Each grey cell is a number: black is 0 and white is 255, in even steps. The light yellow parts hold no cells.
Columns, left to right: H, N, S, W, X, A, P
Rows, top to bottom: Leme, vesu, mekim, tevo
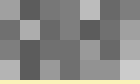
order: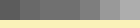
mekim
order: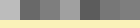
Leme
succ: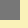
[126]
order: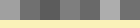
vesu

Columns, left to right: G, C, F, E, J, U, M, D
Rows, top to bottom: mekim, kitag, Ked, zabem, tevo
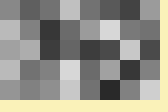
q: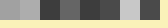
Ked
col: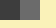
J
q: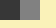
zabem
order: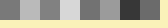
kitag
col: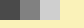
D
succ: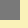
[114]
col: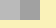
G

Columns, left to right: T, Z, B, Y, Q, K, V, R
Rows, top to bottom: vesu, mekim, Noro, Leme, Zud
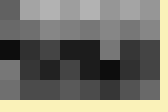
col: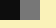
T
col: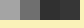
Z
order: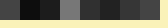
Leme
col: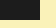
Q
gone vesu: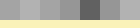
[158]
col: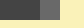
R
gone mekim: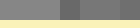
[127]

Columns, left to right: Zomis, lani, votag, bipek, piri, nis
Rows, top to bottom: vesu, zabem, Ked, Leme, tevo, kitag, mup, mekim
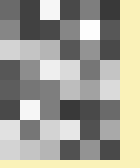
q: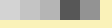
Ked
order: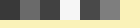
vesu
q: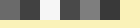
vesu

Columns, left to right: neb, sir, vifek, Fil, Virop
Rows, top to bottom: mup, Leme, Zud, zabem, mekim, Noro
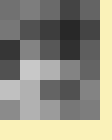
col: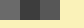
vifek
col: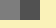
sir
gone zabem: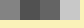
[177]
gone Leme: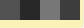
[68]
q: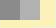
Noro
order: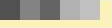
mekim

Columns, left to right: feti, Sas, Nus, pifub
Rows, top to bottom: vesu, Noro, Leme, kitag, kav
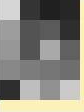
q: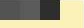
Noro
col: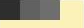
pifub
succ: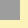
[83]
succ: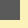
[46]

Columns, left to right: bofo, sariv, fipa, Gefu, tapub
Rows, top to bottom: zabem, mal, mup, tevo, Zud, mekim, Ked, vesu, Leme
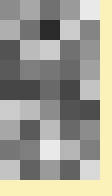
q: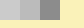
mekim
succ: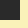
[203]
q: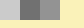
mup

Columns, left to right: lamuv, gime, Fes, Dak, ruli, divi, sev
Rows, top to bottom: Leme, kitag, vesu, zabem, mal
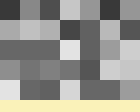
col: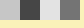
Dak
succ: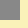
[78]
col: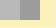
divi
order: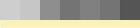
zabem
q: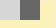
mal
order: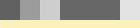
vesu

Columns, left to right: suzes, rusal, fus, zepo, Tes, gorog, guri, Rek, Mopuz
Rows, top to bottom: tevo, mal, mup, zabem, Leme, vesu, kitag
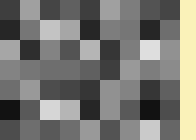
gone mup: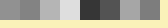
[46]
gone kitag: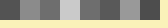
[102]
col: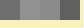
Mopuz
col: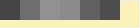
Mopuz

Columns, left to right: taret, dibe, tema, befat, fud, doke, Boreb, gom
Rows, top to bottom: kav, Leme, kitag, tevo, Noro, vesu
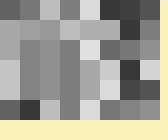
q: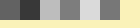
vesu
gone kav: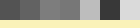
[63]
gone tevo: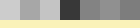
[212]
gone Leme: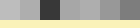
[159]

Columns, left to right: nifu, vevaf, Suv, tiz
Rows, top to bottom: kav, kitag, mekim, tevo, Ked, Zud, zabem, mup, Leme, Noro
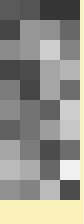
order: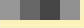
kitag
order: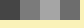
Ked
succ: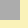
[103]

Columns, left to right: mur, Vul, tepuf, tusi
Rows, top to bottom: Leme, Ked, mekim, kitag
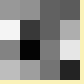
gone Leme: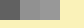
[91]
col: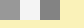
mur
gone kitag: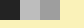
[116]
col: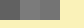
tepuf

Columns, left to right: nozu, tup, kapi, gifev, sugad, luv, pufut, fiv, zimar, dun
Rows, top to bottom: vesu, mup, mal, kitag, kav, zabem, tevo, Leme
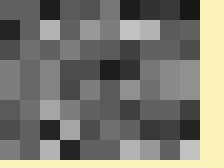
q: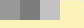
mup
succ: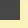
[125]
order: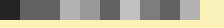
Leme
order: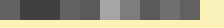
zabem
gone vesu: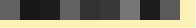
[83]
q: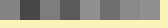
kav
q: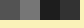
vesu

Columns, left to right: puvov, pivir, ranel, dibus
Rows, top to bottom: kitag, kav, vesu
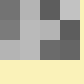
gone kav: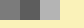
[186]
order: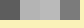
kav
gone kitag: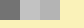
[93]
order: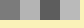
kav
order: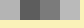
kav
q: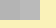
vesu
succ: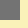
[180]

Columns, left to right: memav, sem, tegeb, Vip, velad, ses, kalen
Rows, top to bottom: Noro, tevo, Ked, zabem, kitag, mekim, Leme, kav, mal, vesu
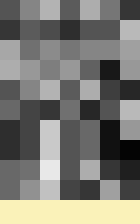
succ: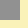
[193]
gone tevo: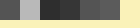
[76]

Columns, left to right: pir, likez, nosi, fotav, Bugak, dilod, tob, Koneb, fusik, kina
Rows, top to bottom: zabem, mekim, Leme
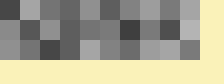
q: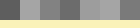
Leme
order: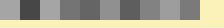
zabem

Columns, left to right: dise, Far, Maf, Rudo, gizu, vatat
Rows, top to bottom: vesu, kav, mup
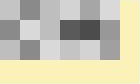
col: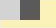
Rudo
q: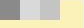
mup
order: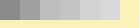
mup
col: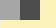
gizu

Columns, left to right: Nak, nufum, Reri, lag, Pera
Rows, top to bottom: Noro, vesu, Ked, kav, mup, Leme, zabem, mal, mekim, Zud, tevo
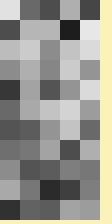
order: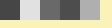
Noro
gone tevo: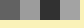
[92]
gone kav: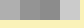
[134]
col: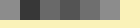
Nak
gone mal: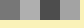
[111]
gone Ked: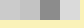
[188]

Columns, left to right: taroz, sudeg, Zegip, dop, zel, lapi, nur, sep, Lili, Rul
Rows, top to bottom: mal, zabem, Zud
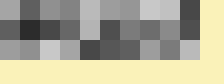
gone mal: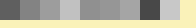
[186]
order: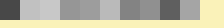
mal
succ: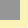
[200]
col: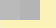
zel
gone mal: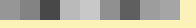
[193]
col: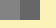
dop

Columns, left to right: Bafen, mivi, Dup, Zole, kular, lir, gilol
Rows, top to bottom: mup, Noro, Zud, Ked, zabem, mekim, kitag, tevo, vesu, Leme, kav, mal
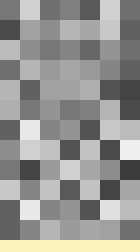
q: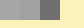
mal
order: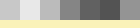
kitag
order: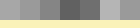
Ked

